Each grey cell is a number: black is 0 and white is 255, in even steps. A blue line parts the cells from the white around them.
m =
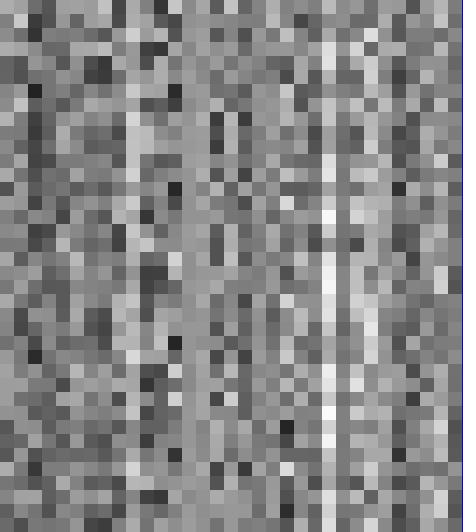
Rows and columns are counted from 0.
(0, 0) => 173
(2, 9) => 206
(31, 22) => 138
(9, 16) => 172
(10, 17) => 92
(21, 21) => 146
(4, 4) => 86
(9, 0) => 124
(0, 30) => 153
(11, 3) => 75
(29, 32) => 99
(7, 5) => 122
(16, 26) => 168
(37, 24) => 101
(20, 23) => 245
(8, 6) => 131
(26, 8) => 108
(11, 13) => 157
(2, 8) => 153
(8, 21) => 151
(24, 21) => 107
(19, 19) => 150
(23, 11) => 179
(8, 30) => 139
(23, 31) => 107
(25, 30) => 131
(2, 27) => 145
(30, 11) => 97
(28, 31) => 155
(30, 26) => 126
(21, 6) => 137
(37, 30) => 168
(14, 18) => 161
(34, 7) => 98
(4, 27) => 143
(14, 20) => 216
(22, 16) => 139
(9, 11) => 141

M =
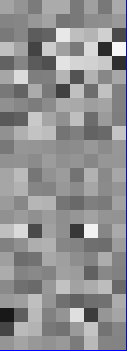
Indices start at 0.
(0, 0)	164
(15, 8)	147
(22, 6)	60
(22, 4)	148
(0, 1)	148
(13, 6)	166
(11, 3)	156
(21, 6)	111
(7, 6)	158
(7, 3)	139
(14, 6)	127
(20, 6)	172
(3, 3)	204
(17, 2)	174
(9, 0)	145
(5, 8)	167
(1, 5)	121
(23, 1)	186
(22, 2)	186
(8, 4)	144
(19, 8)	129
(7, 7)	164
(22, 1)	94
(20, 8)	105
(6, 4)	64
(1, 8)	153
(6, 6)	109
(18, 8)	131
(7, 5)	169
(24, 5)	123
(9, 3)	189
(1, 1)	134
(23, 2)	179
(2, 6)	180
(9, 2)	195
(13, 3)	131

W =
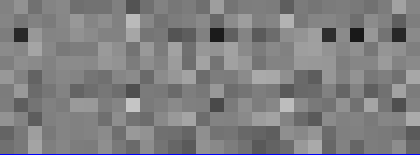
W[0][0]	130
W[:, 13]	[124, 128, 93, 112, 110, 163, 126, 128, 165, 101, 90]
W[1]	[133, 119, 130, 123, 135, 152, 133, 142, 129, 186, 135, 115, 124, 128, 138, 104, 140, 158, 128, 133, 179, 121, 133, 134, 128, 110, 140, 130, 95, 126]
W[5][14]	108
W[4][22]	152
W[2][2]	152
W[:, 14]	[111, 138, 129, 151, 163, 108, 120, 127, 109, 143, 146]
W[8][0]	147
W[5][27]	127
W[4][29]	138
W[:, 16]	[116, 140, 96, 162, 161, 124, 109, 123, 130, 117, 125]
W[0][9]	83
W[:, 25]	[121, 110, 25, 144, 134, 147, 131, 113, 131, 129, 102]
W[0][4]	136
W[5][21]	106
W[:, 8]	[128, 129, 130, 143, 147, 134, 110, 133, 142, 111, 121]
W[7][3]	129
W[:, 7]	[114, 142, 130, 154, 151, 112, 119, 125, 111, 139, 143]
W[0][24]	125
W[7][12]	138
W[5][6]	117
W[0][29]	133
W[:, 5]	[111, 152, 146, 125, 139, 132, 100, 154, 129, 129, 125]
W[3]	[139, 134, 165, 136, 121, 125, 125, 154, 143, 115, 153, 124, 162, 112, 151, 147, 162, 138, 124, 137, 129, 158, 160, 147, 134, 144, 119, 149, 144, 127]
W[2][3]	132
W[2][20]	142
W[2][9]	166
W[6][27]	113
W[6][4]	131
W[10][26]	125

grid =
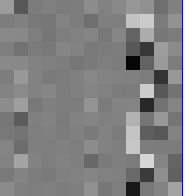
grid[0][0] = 156
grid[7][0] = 140
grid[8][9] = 177
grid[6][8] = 123
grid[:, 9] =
[151, 194, 100, 88, 6, 128, 124, 132, 177, 195, 198, 123, 105, 25]
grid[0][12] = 128
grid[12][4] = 128
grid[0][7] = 129
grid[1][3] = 119
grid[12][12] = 96
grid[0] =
[156, 87, 123, 128, 124, 125, 140, 129, 137, 151, 144, 111, 128]
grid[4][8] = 124
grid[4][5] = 119
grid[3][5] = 130
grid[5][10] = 125
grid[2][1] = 136
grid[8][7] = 128
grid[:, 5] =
[125, 125, 129, 130, 119, 128, 128, 125, 130, 128, 126, 127, 129, 127]
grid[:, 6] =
[140, 111, 132, 122, 122, 135, 132, 147, 132, 122, 140, 104, 133, 144]
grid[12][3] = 122
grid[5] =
[125, 152, 130, 122, 124, 128, 135, 131, 129, 128, 125, 51, 152]
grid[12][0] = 122
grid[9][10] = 94
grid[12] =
[122, 131, 125, 122, 128, 129, 133, 129, 128, 105, 59, 143, 96]
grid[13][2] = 126
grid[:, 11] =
[111, 124, 119, 157, 154, 51, 88, 114, 152, 88, 124, 132, 143, 131]
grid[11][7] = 122
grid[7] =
[140, 158, 120, 127, 125, 125, 147, 123, 131, 132, 39, 114, 132]
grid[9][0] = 120
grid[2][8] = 134
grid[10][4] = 128
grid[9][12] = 131
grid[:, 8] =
[137, 126, 134, 125, 124, 129, 123, 131, 129, 123, 127, 127, 128, 127]

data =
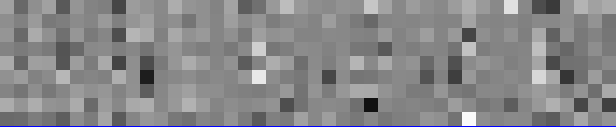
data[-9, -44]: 161
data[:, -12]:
[156, 132, 153, 116, 80, 62, 123, 157, 115]
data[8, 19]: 128
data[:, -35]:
[156, 149, 181, 135, 143, 144, 145, 169, 133]
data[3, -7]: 133
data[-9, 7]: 127
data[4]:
[170, 101, 159, 157, 85, 157, 124, 170, 68, 143, 76, 122, 150, 172, 154, 133, 146, 92, 132, 173, 155, 110, 139, 127, 143, 181, 137, 170, 140, 147, 105, 136, 80, 139, 150, 140, 128, 134, 165, 73, 113, 114, 126, 138]
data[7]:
[172, 149, 173, 147, 144, 171, 106, 155, 136, 169, 173, 136, 152, 178, 156, 133, 141, 136, 140, 147, 78, 114, 136, 138, 136, 111, 17, 136, 130, 133, 129, 124, 157, 138, 119, 126, 93, 133, 152, 176, 152, 71, 145, 64]
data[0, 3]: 161
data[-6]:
[131, 123, 130, 122, 84, 105, 137, 139, 127, 135, 116, 138, 149, 133, 126, 132, 121, 138, 207, 119, 126, 140, 138, 130, 138, 119, 118, 89, 132, 126, 134, 132, 116, 194, 125, 132, 131, 133, 191, 120, 103, 121, 142, 122]
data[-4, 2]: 130
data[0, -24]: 189
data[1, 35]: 132
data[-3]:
[132, 117, 142, 120, 134, 155, 144, 150, 131, 145, 93, 135, 151, 160, 143, 142, 132, 128, 125, 132, 152, 115, 148, 124, 151, 170, 169, 147, 137, 123, 123, 150, 123, 117, 136, 136, 131, 145, 156, 145, 124, 147, 110, 169]
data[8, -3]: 167
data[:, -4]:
[143, 142, 146, 103, 113, 53, 124, 152, 131]
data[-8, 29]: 133
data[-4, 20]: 126
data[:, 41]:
[180, 126, 121, 121, 114, 111, 147, 71, 167]
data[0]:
[161, 104, 143, 161, 89, 149, 131, 127, 70, 156, 147, 137, 173, 148, 144, 131, 163, 93, 112, 153, 189, 153, 142, 138, 146, 143, 198, 163, 136, 156, 143, 137, 156, 175, 154, 137, 224, 136, 77, 58, 143, 180, 161, 171]
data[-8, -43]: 129

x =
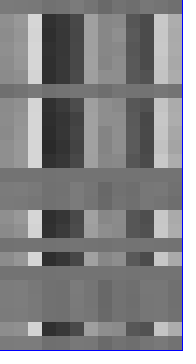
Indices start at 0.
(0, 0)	122
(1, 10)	75
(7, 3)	49
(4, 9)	89
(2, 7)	135
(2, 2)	212
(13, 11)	120
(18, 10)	75
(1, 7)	135
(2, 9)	90
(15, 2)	214
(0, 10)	119
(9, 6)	161
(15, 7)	135
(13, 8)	113
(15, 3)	47
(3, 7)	135
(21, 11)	119
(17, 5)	116
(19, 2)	115
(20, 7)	104
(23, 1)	144
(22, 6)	118
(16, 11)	200
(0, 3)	113
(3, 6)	160
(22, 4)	112
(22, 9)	111
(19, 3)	114
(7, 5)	76
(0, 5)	123
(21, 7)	104
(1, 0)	143
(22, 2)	121
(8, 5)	66
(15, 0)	143
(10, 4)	51
